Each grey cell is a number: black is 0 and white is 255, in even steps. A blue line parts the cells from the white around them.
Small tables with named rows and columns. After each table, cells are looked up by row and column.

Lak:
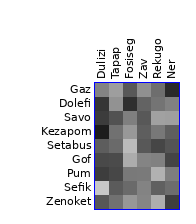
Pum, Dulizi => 61
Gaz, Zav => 144
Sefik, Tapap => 91
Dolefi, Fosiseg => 47
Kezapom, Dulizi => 29
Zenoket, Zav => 133
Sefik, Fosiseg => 106
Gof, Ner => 69
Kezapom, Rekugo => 120
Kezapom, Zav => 94
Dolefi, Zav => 99

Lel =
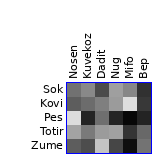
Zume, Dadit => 196
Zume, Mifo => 14
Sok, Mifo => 135
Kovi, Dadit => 127
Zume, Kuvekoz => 77
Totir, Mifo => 52
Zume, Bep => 115
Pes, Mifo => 7
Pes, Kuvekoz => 36
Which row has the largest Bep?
Zume

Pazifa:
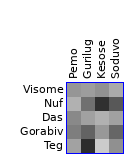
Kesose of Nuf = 48
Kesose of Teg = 203
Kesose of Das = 177
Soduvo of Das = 161
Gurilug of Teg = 45
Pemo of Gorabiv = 126
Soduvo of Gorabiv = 102
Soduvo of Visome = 170
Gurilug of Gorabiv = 99
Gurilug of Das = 161
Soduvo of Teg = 144
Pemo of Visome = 150

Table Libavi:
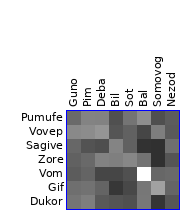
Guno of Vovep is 137
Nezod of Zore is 85
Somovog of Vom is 103
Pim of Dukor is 126
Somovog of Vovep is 126
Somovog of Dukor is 53
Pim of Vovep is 140
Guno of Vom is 92
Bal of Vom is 255
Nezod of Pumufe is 92
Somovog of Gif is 161
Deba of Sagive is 78
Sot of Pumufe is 116
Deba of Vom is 70
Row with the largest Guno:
Vovep

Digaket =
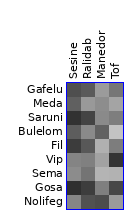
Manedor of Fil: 176
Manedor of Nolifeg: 76
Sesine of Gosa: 47
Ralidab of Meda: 153
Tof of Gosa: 71
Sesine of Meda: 96
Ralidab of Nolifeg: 81
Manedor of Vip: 162
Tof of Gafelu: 118
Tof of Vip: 52
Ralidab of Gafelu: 90
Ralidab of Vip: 128
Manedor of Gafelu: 155
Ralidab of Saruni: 68
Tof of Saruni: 126
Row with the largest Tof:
Bulelom

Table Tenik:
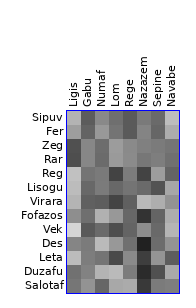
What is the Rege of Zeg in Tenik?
138
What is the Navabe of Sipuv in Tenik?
189
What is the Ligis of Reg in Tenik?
193
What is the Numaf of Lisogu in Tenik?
123
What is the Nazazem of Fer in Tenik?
132
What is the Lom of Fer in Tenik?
116
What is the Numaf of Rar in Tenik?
107
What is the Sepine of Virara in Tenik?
174
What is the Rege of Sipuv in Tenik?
90
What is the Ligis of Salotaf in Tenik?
118
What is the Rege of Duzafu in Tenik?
124
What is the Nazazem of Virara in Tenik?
185
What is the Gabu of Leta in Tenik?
125
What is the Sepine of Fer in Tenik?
102

